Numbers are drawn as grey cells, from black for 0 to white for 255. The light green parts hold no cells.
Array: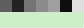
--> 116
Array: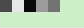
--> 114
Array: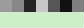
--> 127
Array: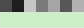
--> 122
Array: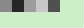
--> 137
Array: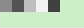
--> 139
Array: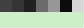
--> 64
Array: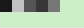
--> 84
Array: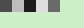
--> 106
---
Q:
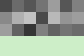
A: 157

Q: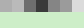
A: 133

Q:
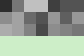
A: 63

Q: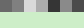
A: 53

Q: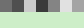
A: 132

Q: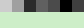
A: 75
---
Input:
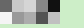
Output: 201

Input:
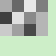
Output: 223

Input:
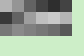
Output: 99

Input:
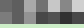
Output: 94

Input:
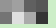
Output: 160

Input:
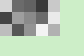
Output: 158

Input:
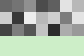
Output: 56

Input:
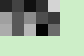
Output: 88
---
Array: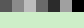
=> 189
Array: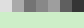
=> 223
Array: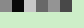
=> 199
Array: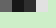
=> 225
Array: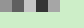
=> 197
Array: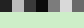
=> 217
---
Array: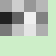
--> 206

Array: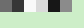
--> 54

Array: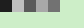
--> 191

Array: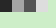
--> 165

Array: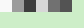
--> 156

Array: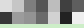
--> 198
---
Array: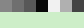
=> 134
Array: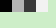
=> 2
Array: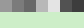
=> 153
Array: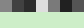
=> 133
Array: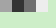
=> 164
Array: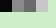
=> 8
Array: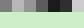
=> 125
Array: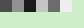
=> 77
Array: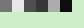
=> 118
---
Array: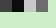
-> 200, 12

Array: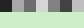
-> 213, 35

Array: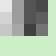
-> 231, 64

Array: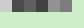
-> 205, 65

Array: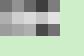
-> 226, 62

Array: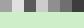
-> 224, 61

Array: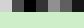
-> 211, 0

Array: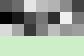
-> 240, 2
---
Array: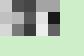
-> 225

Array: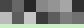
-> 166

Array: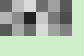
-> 120

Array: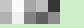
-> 188

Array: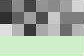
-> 125

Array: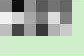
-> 220

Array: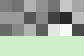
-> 41

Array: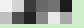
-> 113

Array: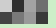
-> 163
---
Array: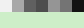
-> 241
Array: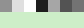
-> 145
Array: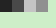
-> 35
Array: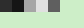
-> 45
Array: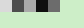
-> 218
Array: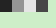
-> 35
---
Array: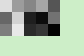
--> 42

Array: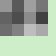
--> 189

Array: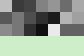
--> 47

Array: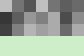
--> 180

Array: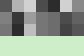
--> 190

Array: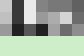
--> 87

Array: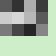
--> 38
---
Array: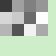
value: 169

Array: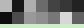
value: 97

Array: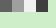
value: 63

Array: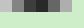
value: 174

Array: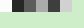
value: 209

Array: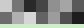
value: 29

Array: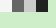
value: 34

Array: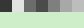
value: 189

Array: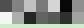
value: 162

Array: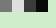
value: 10
